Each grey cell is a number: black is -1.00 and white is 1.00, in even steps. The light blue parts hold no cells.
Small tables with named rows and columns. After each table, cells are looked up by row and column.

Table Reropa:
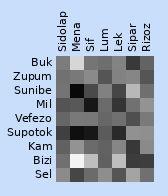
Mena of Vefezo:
-0.05
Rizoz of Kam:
0.08
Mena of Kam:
0.15
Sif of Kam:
-0.16
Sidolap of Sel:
0.09
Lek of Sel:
-0.33
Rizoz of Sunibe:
-0.13
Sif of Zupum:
0.08

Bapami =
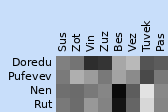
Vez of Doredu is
0.45
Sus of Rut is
-0.05
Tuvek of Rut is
0.69
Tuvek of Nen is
0.77
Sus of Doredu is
0.00
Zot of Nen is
-0.16
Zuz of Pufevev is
-0.05
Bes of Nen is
-0.92

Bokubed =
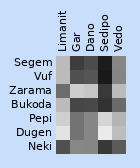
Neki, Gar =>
0.06
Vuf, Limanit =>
0.47
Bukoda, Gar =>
-0.45
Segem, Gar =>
-0.52
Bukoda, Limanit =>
0.47
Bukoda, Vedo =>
-0.17
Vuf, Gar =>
-0.37
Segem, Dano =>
-0.40
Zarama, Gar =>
0.61
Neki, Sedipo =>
-0.56
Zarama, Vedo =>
0.47
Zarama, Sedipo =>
-0.55
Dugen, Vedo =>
0.48

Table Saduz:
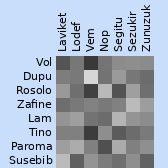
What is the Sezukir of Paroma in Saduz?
0.00
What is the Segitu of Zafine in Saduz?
0.01
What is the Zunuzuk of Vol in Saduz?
0.09
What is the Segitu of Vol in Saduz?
0.10
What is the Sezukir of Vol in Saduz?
0.11
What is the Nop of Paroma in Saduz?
-0.37
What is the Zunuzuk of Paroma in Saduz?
0.12
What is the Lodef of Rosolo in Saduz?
-0.13
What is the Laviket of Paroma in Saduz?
0.24
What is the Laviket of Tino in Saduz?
0.00
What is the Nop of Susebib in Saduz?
-0.03
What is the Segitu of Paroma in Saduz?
0.34
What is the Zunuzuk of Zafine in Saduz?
0.23
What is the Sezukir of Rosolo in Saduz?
0.25
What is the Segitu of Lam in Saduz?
0.41
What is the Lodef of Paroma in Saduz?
0.35
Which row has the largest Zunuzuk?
Zafine

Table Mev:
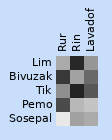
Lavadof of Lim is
0.18
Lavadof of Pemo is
0.54
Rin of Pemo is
0.44
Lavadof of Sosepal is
0.34
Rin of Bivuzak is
0.28
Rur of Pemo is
-0.41
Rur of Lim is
0.33
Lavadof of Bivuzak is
-0.18
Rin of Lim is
-0.69
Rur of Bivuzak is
-0.56
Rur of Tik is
0.12
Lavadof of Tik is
-0.32
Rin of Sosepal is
0.26
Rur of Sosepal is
0.82
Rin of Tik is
-0.73

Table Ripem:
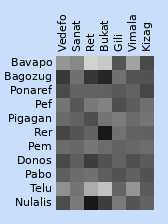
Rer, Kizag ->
-0.24
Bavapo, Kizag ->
-0.43
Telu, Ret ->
0.34
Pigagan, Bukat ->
-0.09
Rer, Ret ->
-0.22
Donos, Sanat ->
-0.26
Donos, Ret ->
-0.52
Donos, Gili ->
-0.23
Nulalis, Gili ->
-0.04
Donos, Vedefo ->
-0.43
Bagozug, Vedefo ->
-0.56
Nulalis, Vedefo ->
-0.40
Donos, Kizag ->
-0.29
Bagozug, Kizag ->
-0.35
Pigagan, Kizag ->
-0.09
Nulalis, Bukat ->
-0.52
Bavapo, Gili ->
-0.34
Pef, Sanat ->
-0.32
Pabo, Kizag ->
-0.35
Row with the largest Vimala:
Bavapo

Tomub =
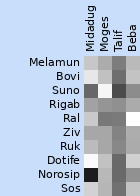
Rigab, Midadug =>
0.27
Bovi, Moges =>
0.51
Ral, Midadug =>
0.58
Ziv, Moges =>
0.31
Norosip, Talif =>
-0.18
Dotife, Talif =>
-0.18
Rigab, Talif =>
0.13
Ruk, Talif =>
0.07
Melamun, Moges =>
0.35
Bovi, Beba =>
0.53
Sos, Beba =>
0.53
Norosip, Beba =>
0.14
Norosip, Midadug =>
-0.79
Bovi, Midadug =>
0.81
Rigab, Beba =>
0.34
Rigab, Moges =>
0.17
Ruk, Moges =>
0.31
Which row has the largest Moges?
Suno

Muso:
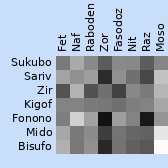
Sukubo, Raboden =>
0.08
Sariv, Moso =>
0.51
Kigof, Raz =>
0.03
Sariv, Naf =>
0.13
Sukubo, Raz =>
-0.27
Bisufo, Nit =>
-0.25
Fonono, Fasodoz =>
0.24
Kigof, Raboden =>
-0.04
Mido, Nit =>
-0.20
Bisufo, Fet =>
0.38
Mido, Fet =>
0.31
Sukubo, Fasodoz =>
0.08
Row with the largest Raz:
Kigof

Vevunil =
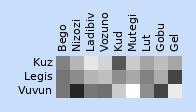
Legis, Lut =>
0.01
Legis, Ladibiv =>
0.42
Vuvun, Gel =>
0.84
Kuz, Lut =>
0.29
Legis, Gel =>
-0.46
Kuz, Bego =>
0.02
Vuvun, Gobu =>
-0.47
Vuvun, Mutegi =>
0.99
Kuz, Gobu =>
0.49
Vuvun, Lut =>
0.11
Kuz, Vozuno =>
0.66
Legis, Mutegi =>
0.32
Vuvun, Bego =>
-0.07
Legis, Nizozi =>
0.10
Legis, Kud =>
0.11
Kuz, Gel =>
0.31
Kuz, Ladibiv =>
0.80
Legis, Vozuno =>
0.50
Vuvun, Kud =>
0.60

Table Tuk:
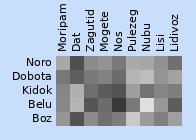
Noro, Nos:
-0.06
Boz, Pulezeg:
0.58
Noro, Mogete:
0.15
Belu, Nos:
-0.55
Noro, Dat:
-0.37
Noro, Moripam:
0.32
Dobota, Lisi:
0.17
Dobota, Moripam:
-0.06
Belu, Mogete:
-0.15
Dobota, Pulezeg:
0.42
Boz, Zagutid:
0.10
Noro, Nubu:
0.30
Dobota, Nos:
-0.15
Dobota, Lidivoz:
0.27
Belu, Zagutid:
-0.33
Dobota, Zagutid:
-0.05
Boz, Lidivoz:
0.25
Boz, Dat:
-0.35
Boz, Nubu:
0.21
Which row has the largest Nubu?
Belu

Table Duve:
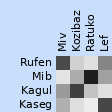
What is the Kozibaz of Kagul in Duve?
-0.50
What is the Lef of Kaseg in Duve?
-0.45
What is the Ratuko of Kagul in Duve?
0.53
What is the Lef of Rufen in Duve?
0.04
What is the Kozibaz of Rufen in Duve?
0.63
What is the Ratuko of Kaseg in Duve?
0.85
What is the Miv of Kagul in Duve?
0.21
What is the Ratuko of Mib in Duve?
-0.76
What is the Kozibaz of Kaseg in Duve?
0.74
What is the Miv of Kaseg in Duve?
0.37
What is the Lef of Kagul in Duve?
0.75
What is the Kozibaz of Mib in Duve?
0.35

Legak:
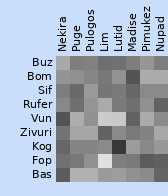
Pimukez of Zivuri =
0.03
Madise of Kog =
0.22
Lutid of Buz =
-0.11
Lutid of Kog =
-0.56
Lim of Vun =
0.59
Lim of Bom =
-0.06
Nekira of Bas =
-0.28
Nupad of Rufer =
-0.23

